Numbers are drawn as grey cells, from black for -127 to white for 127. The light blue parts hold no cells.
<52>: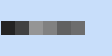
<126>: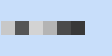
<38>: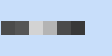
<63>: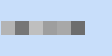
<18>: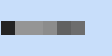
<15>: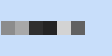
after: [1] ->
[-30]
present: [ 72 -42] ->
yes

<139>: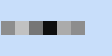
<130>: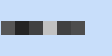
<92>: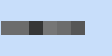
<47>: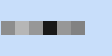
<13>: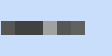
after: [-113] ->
[43]
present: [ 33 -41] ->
yes
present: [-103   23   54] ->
no

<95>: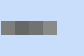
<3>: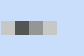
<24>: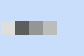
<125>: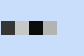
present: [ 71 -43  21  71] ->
yes
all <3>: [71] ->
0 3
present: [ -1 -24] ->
yes

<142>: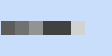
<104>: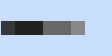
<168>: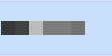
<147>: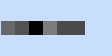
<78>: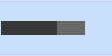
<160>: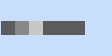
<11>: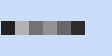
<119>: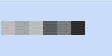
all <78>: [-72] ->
0 1 2 3
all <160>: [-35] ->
0 3 4 5
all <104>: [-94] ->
1 2

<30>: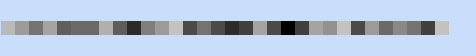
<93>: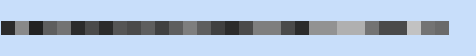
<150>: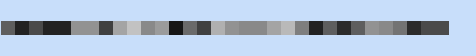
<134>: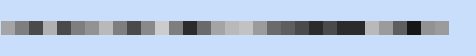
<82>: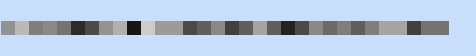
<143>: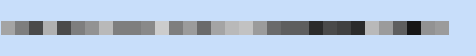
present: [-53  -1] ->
yes
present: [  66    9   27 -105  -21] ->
yes
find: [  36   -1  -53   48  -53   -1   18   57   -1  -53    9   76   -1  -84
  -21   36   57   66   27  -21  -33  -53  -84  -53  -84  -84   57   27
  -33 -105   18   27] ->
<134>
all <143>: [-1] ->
1 5 8 9 12
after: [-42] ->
[-53]

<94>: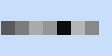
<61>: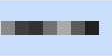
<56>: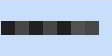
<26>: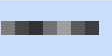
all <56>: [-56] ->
1 3 6
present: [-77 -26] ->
no
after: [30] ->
[-37]

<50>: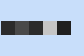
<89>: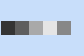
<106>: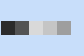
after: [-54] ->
[-84]
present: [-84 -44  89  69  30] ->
yes
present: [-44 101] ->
no
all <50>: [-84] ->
0 2

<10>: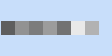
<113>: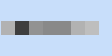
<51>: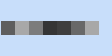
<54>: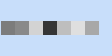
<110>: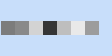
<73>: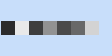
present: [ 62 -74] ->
no
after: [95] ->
[40]
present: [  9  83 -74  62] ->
yes
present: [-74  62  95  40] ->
yes

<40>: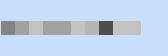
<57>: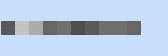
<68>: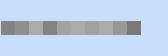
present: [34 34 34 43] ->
no
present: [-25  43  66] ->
no
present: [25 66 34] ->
no
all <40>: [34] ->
1 3 4
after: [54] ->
[-49]

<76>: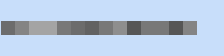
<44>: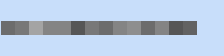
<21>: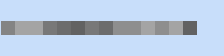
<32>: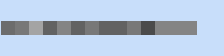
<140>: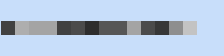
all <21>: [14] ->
8 9 11
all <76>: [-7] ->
4 7 10 11
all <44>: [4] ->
3 4 8 11
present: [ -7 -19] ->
yes
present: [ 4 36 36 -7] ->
yes
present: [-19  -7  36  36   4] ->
no
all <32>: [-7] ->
1 6 9

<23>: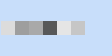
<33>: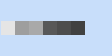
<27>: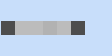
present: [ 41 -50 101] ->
no
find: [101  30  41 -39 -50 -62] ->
<33>
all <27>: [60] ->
1 2 4
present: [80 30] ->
no
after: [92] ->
[30]
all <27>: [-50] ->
0 5

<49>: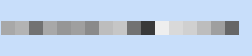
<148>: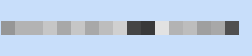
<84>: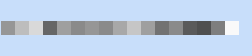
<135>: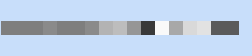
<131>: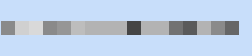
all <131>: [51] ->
6 7 8 10 11 14
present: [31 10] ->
yes
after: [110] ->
[89]

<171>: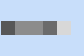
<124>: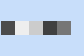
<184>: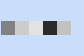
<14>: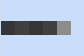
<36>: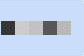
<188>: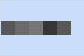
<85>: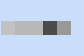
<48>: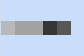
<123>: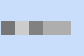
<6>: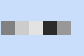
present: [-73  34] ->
no
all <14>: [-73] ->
0 2
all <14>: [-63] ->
1 3

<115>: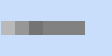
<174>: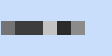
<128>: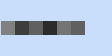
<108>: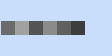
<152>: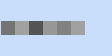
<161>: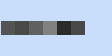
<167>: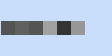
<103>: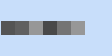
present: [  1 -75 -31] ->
no
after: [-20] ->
[33]

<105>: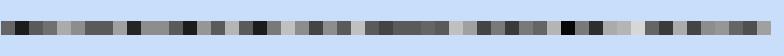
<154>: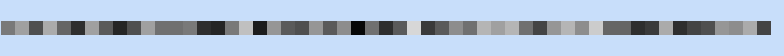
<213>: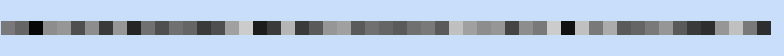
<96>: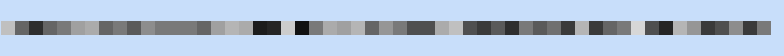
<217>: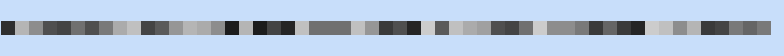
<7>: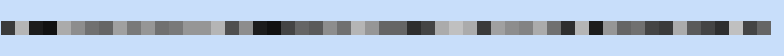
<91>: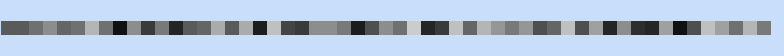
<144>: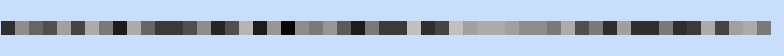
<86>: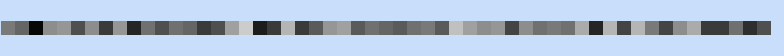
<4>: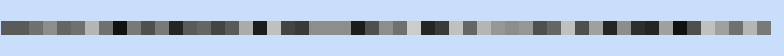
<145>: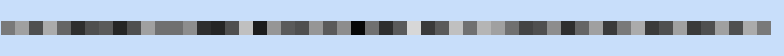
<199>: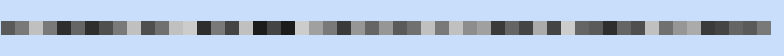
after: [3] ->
[43]
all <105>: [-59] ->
22 27 34 49
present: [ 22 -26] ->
yes
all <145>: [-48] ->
2 6 9 16 21 38 47 50 52
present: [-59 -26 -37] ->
yes

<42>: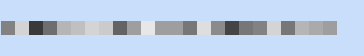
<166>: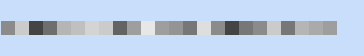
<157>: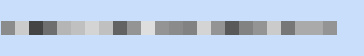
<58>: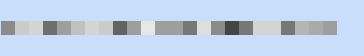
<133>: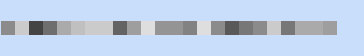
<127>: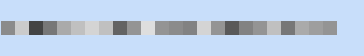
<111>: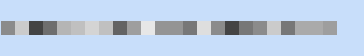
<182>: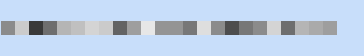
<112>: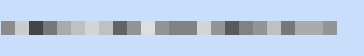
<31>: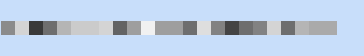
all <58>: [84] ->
2 6 18 19
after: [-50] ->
[-8]
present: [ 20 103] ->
no

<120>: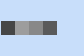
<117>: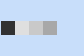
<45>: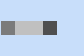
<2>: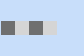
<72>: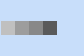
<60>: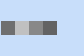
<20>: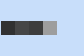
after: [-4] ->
[64]
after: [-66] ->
[29]
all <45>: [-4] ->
0
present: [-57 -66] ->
yes
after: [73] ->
[40]
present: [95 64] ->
no

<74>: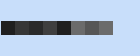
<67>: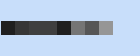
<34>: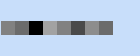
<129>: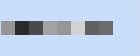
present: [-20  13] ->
no
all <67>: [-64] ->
2 3
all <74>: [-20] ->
5 7

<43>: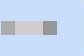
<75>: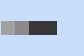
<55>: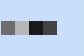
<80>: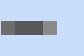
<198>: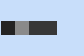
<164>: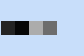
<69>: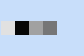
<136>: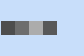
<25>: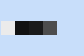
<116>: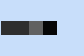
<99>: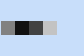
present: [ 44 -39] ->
yes
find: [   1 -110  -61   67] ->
<99>
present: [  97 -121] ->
yes
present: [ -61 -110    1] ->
no
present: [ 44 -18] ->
yes

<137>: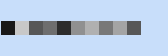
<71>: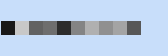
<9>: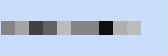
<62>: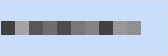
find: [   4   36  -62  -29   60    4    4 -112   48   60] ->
<9>
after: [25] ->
[16]
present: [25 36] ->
no
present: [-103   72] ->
yes
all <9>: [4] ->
0 5 6

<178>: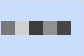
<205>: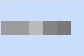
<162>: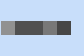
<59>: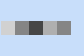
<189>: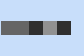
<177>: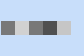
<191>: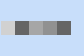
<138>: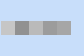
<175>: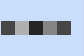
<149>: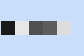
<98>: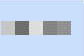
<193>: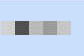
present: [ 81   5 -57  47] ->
yes
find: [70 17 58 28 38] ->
<138>
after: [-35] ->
[93]
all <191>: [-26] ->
1 4
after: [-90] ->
[5]

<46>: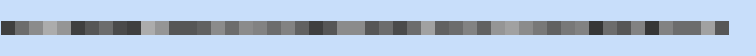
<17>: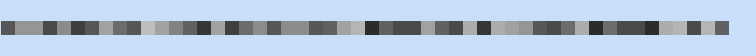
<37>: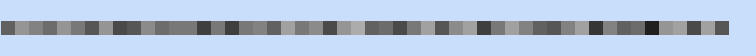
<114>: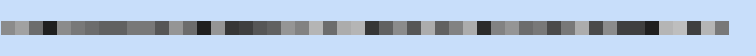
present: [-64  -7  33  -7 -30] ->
no
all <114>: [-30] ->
7 8 19 27 31

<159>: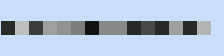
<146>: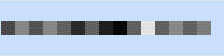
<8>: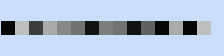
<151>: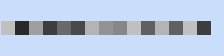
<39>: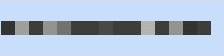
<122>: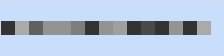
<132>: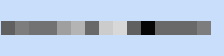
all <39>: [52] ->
10
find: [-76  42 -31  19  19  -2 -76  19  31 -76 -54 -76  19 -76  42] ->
<122>
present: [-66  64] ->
no
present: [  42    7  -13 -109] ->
yes
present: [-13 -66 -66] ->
yes
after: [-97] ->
[-121]
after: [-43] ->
[7]

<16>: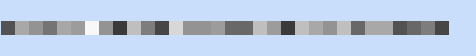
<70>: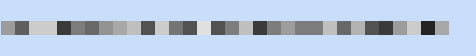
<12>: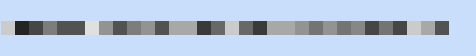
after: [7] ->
[-57]
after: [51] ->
[-45]
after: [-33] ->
[75]
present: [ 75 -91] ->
yes

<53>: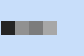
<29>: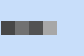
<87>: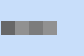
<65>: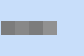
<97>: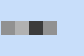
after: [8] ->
[-3]
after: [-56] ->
[-14]
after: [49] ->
[-68]
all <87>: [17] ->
1 3
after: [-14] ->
[-45]
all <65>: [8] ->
1
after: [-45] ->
[39]

